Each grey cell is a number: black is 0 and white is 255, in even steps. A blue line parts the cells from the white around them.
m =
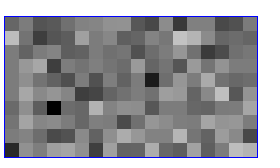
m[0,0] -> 102
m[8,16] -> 137
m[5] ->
[124, 167, 137, 149, 133, 62, 69, 100, 113, 125, 113, 158, 153, 100, 137, 191, 87, 148]
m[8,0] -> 124
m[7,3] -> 139
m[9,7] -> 160
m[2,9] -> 81
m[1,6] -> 124
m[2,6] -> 124
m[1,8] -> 95
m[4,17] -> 109
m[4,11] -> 110
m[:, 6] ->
[133, 124, 124, 127, 81, 69, 178, 127, 98, 63]
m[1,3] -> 85
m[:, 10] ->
[72, 131, 109, 101, 27, 113, 87, 150, 130, 173]
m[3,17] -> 124
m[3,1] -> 152
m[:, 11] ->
[140, 119, 124, 116, 110, 158, 124, 140, 130, 104]
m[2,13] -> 113
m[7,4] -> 124
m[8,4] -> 82
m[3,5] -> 115
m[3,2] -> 167
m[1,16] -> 108
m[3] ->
[124, 152, 167, 62, 125, 115, 127, 116, 108, 154, 101, 116, 85, 154, 116, 147, 124, 124]
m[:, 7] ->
[145, 135, 112, 116, 126, 100, 131, 124, 143, 160]
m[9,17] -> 179
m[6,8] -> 143
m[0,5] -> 130

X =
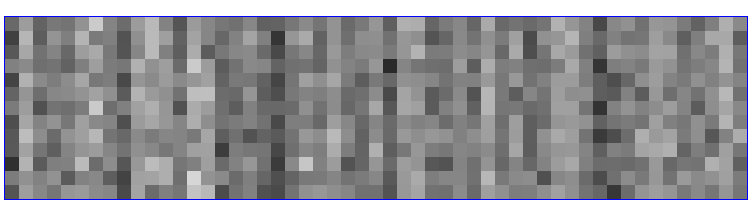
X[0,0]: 105
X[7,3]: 147
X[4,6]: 120
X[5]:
[100, 149, 110, 135, 138, 147, 162, 144, 91, 179, 154, 144, 114, 190, 191, 108, 105, 149, 93, 78, 120, 131, 127, 141, 106, 111, 140, 73, 164, 147, 90, 107, 138, 83, 182, 121, 93, 134, 116, 158, 142, 144, 94, 90, 130, 92, 152, 110, 134, 114, 144, 184, 113]
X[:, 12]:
[85, 98, 94, 107, 138, 114, 81, 133, 132, 132, 118, 111, 118]
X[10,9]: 152
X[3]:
[129, 138, 111, 115, 98, 127, 158, 123, 119, 177, 145, 158, 107, 203, 156, 92, 114, 137, 134, 99, 112, 115, 100, 145, 131, 123, 151, 42, 133, 117, 111, 109, 157, 93, 173, 125, 129, 111, 109, 124, 169, 128, 52, 126, 131, 121, 154, 146, 116, 125, 135, 180, 114]
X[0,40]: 150
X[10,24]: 83
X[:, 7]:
[132, 128, 120, 123, 125, 144, 110, 133, 116, 134, 141, 94, 134]
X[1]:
[65, 182, 93, 148, 127, 180, 122, 128, 83, 144, 186, 159, 98, 163, 134, 103, 130, 164, 128, 53, 150, 170, 98, 147, 111, 142, 143, 113, 151, 143, 84, 102, 137, 115, 144, 123, 160, 75, 145, 150, 181, 127, 105, 129, 115, 118, 158, 137, 95, 127, 168, 168, 93]
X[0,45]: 113
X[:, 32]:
[135, 137, 140, 157, 130, 138, 144, 129, 129, 134, 132, 134, 139]
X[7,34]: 160
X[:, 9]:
[156, 144, 134, 177, 149, 179, 161, 155, 138, 144, 152, 161, 164]
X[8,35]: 117
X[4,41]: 125
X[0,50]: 127
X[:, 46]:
[151, 158, 163, 154, 157, 152, 141, 160, 154, 169, 153, 151, 158]
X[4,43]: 78
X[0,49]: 98
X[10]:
[48, 179, 91, 127, 129, 187, 108, 141, 86, 152, 188, 174, 118, 128, 159, 106, 130, 151, 113, 59, 137, 198, 129, 156, 83, 101, 150, 106, 157, 148, 87, 83, 132, 112, 148, 103, 132, 103, 131, 156, 168, 128, 108, 109, 106, 113, 153, 104, 118, 115, 176, 162, 96]
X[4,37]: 114
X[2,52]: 119
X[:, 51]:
[175, 168, 176, 180, 147, 184, 165, 180, 130, 160, 162, 160, 149]
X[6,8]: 128
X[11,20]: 100
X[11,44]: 140
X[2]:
[88, 167, 114, 132, 104, 157, 169, 120, 84, 134, 186, 128, 94, 172, 92, 120, 135, 138, 106, 73, 119, 135, 103, 153, 125, 137, 139, 122, 150, 179, 123, 124, 140, 134, 149, 104, 170, 78, 117, 168, 155, 113, 96, 156, 144, 140, 163, 162, 112, 136, 124, 176, 119]
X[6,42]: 51
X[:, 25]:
[121, 142, 137, 123, 93, 111, 118, 104, 98, 100, 101, 123, 113]

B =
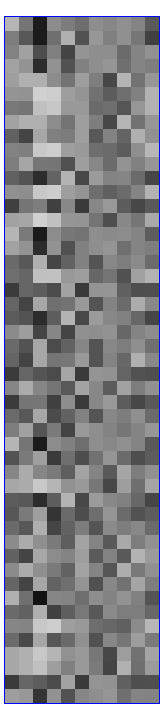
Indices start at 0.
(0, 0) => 181
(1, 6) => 151
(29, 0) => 125
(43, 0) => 134
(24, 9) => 176
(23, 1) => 83
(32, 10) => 145
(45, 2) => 200
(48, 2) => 52
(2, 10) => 145
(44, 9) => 157
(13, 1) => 117
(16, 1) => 147
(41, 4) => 132
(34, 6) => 155
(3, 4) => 81
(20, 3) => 111
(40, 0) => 101
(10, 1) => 166
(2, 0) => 130
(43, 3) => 205
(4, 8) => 180
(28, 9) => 143
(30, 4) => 128
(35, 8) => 107
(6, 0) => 120
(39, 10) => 145
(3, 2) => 44
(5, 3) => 205
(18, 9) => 161
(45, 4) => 145
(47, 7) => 146
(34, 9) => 103
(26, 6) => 135
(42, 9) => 125
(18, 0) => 111
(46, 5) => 153
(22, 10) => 141
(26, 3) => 117
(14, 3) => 193

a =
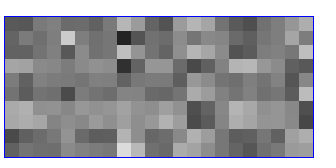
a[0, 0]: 89
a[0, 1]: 87
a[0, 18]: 113
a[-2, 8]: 179
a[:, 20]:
[150, 165, 119, 96, 85, 92, 136, 137, 160, 154]
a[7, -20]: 166
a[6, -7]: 135
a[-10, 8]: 182
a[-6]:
[124, 97, 129, 124, 122, 117, 128, 127, 98, 120, 123, 122, 94, 152, 139, 116, 111, 127, 116, 130, 85, 135]
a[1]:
[100, 123, 111, 126, 203, 126, 112, 118, 35, 84, 113, 108, 140, 117, 137, 133, 106, 95, 118, 126, 165, 125]
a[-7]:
[165, 162, 138, 135, 124, 138, 145, 141, 48, 99, 150, 150, 107, 73, 96, 130, 180, 183, 151, 139, 96, 88]
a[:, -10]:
[155, 140, 143, 107, 94, 116, 145, 157, 137, 171]
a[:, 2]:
[122, 111, 115, 138, 129, 115, 144, 166, 108, 111]
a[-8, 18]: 125
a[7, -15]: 143
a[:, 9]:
[155, 84, 148, 99, 120, 131, 146, 142, 142, 184]
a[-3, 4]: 142
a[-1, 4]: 138
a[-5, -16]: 115
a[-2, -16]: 93
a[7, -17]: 136
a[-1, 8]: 220
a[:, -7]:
[115, 133, 139, 130, 116, 129, 135, 133, 119, 119]
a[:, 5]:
[108, 126, 139, 138, 117, 124, 151, 136, 106, 129]
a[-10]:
[89, 87, 122, 128, 107, 108, 97, 122, 182, 155, 100, 83, 155, 181, 165, 115, 90, 79, 113, 126, 150, 174]
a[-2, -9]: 177
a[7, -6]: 174
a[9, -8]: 141

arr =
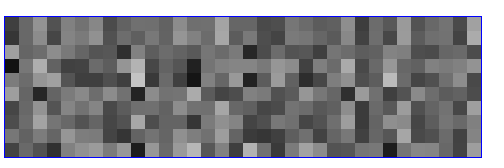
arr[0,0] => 63
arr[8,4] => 150
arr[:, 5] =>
[114, 122, 101, 67, 63, 137, 114, 83, 125, 145]
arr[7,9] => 167
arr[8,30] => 80
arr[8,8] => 53
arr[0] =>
[63, 104, 147, 82, 129, 114, 135, 75, 98, 112, 111, 98, 140, 111, 112, 164, 102, 102, 74, 78, 118, 107, 92, 96, 142, 61, 108, 88, 154, 83, 104, 115, 74, 161]
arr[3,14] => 116
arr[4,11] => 106
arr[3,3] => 98
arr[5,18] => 122
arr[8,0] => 119
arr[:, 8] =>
[98, 109, 47, 149, 63, 113, 92, 82, 53, 152]
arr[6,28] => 156
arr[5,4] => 123
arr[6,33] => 159
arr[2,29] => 78
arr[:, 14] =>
[112, 108, 118, 116, 129, 91, 112, 123, 113, 87]
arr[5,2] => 38
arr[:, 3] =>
[82, 70, 141, 98, 160, 100, 84, 117, 101, 48]
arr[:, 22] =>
[92, 102, 63, 127, 71, 119, 88, 82, 66, 140]
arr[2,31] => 102
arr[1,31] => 114
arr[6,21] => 108
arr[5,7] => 140
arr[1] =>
[54, 104, 140, 70, 132, 122, 145, 81, 109, 95, 120, 99, 149, 129, 108, 167, 92, 121, 78, 68, 122, 118, 102, 90, 136, 66, 110, 71, 155, 92, 111, 114, 67, 171]
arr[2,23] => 117
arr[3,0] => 18
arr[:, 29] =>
[83, 92, 78, 97, 69, 138, 80, 70, 73, 135]
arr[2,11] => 108
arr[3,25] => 73
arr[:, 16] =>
[102, 92, 122, 133, 153, 77, 103, 132, 100, 62]
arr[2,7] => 87

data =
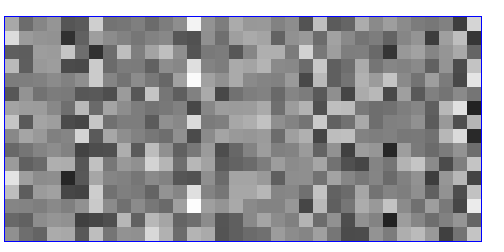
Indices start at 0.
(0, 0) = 168
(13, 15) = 148
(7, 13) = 218
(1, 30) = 61
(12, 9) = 122
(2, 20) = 123
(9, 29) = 122
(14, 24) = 78
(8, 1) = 165
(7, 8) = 125
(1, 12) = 87
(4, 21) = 72
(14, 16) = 95
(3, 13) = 223
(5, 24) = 69
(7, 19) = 143
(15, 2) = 100
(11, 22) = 114
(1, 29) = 148
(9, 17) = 131
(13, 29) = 112
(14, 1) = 97
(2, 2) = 157
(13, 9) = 139
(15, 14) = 170
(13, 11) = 106
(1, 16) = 159
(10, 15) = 90
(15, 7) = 117
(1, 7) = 140
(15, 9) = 144
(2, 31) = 149
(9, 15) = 77
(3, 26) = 117
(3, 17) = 164
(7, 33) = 181
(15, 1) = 110

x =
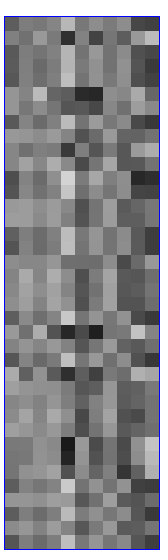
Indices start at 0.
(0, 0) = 93
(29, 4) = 125
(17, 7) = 141
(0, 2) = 120
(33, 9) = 64
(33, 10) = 61
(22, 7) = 117
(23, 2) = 133
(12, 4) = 197
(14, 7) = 156
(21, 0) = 94
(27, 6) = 129
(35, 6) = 144
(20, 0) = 142
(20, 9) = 83
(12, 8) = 141
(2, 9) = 80
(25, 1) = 96
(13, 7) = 157
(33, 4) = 202
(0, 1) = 125
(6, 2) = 140
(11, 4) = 211
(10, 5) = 74
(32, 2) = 149
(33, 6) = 146
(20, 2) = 131
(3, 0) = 91
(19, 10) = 116
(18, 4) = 141
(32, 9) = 97
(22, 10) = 132
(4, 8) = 143
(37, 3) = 125
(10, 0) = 134
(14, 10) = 118
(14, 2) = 138
